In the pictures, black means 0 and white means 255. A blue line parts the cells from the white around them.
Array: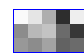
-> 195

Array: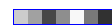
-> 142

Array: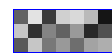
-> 98

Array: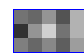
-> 208

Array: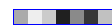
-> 32

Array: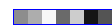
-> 106

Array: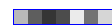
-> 76

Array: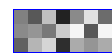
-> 203

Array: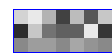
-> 96

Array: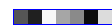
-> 166
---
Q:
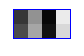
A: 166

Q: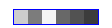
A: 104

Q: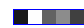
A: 98

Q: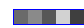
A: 87

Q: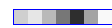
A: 46

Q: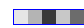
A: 57

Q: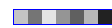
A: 96

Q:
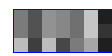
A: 123
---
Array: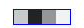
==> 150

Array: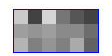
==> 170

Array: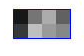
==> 154

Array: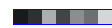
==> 111

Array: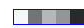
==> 149

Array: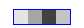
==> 65

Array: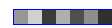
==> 142
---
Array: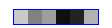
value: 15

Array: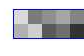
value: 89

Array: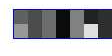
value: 129

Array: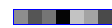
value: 195

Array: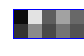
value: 73

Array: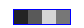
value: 89

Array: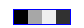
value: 167
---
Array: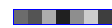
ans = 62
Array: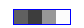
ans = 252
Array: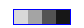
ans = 23
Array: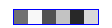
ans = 216
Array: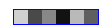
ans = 95
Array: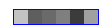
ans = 160
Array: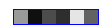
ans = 98
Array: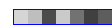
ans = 93
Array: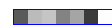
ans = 253
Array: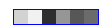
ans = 107
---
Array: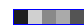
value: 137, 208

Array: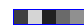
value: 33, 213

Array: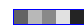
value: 137, 225

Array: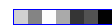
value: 170, 253

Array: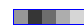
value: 109, 214

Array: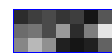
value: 154, 229

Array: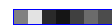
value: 21, 227

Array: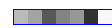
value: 131, 247

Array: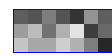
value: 177, 227
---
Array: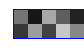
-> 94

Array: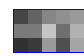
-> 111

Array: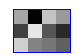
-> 86

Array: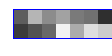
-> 113

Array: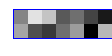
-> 68

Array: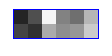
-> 111

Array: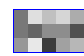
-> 141
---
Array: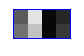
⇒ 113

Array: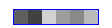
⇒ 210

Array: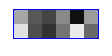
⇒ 50

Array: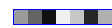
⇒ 240

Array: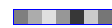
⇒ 151

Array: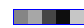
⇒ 167

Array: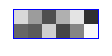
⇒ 207

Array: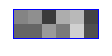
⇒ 154
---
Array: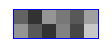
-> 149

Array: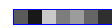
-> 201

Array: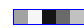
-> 21

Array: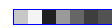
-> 32

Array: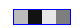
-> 231

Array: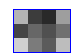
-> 41
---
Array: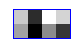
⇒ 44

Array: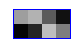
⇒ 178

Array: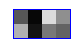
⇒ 7

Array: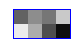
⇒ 141

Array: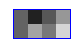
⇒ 33

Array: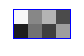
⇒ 135

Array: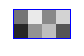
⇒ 234

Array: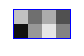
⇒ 111

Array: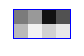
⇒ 153

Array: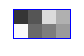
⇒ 85
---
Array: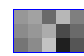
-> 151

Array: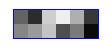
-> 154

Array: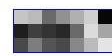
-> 63

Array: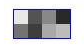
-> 61

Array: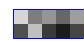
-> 192

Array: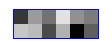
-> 187
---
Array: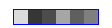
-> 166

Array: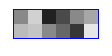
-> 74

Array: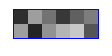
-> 56

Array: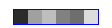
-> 129

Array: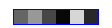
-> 8

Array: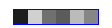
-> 91

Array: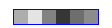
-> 54
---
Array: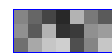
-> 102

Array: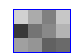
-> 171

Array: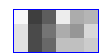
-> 62

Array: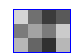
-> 112

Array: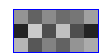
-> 98

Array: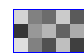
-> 129

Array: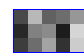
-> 184

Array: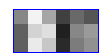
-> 243

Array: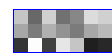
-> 104

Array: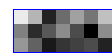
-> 181
